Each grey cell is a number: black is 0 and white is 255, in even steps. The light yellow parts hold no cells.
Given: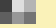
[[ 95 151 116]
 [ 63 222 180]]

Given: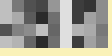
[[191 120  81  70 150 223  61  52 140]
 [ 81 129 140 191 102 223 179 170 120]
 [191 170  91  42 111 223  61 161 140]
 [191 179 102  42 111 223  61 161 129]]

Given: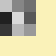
[[196 134 112]
 [ 55 184 153]
 [ 33 217  88]]

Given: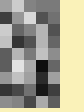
[[193  52  82 181 102]
 [ 52  72 113  23  62]
 [204 102 131 181  82]
 [141 131  72 170  93]
 [ 62 151 216  82 113]
 [ 93 181 122 193 141]
 [151 193 160  43 160]
 [160 204 131 122 122]
 [ 93 227 170  14 102]]

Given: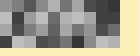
[[190  65 156 190 108 178 190 167  65  65]
 [167  77 126 156  98 167 117 147  77 108]
 [147 126  87 138 178 117 167  77  65  54]
 [ 65 190 178  77  87 117  54 138 190 178]]

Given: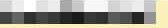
[[ 69  99  49  69  58  37  27  58  49  90  79  37 148]
 [212 236 255 224 236 169 200 246 246 212 224 236 200]]
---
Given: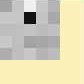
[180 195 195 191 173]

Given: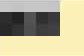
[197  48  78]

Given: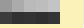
[196  47]

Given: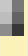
[120 189]

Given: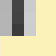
[203  67 181]

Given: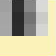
[217 115  43]

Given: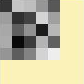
[ 88 212 145   8 149]

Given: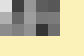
[ 87 121 145]

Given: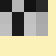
[ 42 193  27]
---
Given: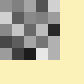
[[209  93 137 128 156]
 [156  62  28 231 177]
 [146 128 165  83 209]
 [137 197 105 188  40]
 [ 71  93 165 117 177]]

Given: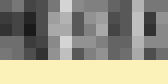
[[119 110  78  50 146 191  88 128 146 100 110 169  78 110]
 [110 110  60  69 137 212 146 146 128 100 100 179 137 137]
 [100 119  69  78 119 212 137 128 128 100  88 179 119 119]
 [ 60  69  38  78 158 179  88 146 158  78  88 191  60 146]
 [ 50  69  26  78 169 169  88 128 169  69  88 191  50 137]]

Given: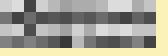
[[208 220  67 208 184 161 172 172 184 220 220 172 196]
 [196 208  78 196 184 161 208 172 220 208 220 196 196]
 [129 108 129 108  87  56 184 117  87  78  99 129  67]
 [117  67 108  78  87  78  99  87 108  87  67  99  78]]

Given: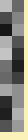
[[196  51]
 [187 104]
 [177  83]
 [166 143]
 [113  31]
 [104  63]
 [ 83 154]
 [ 74 132]
 [ 42 143]
 [ 31 177]
 [ 22 154]]

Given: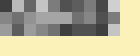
[[155  93 155 134 113  63  81  81  63 196]
 [134 113 146 165 165 165 113 134  81 124]
 [ 63 186 102 196 124  81  93 124  72 208]]

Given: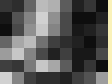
[[209 132  63  45  45  33  63  83 156]
 [156 199 132  73  33  63  24  24  73]
 [101 167 187 113  63  45  33  14  45]
 [ 63  54 122 199 167  92  24  54  14]
 [ 54  45 101 187 176  92  33  54  14]
 [ 24  83 132 209 144  73  14  14  33]
 [ 14  73 144 199 132  73  24  33  54]]

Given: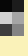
[[209 165]
 [ 61 132]
 [  6  28]]

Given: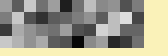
[[200 179 146 170  92  81   7 137 158  39  58 113]
 [158  92 200 113 158  30 113 190 137 146  81 125]
 [125 200  81  49  92 101 125 146  92 190 222  70]
 [ 58 170 146 125 113 158  81  70 210 190 101 101]]
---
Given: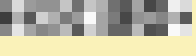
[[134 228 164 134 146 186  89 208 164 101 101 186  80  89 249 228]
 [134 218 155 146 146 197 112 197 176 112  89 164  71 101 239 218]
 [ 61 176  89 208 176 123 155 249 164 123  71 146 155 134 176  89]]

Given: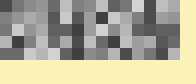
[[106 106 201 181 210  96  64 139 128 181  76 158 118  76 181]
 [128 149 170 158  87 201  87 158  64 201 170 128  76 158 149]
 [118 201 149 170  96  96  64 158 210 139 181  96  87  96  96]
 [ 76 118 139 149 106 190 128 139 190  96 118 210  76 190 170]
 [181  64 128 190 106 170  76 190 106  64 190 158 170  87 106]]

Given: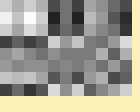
[[240 195 252 206  33 114  33 186 153  86  44]
 [206 165 218 186  64 105  75 165 134 114  53]
 [206 176 206 176  75 114  64 165 143 105  75]
 [195 186 195 165  86 124  75 153 176  75  96]
 [153 134 143 143 124 134 124 143 114 153 105]
 [143 165 134 114 143 124 124 124 176  96 176]
 [ 64  96  64  86 206 153 195 124 114 153 218]
 [ 64 105  53  86 218 143 206  96 134 165 206]]

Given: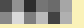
[[136 217 126 186  66 176]
 [ 75 146  45 117 107 166]]

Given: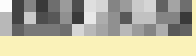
[[184  67 202  77  88 144  57 232 173 144  88 193 193 132 132  57]
 [252  67 132  57 110 155  77 223 213 132 155 202 213  98 164 110]
 [184  98 120 120 120 110 213 184 164 144 184 155 132 173  88  98]]

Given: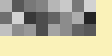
[[192 140 152  77 163 140  99  88]
 [182  88 120 131 182 201 120 210]
 [111 210  56  77  99 140 173  36]]

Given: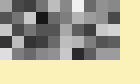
[[ 84 116 200  23 106 126 180 156 145  73]
 [200  73 116  84  84 168  94  63 200 211]
 [222 126 106 136 145 200  42  94 156 156]
 [168  73  63 116 189 136 240 106 145 136]
 [ 52 189  52  63 106 189 180 126  84  94]]

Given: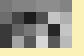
[[120 131 131 141 141 131]
 [ 57 100 120 164  38 196]
 [ 57 164  88 215  88 185]
 [109  69  29  79 196 175]]

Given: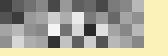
[[144 214 173 164  51 194  95 205  83 184 164 135]
 [ 83  60 153 164 205 173 234 123 153 104 164 144]
 [164 184 144 135 244 113 214  42 224 164 135 184]
 [ 60  95 113 135  72 153  95 104  72 123 135 184]]
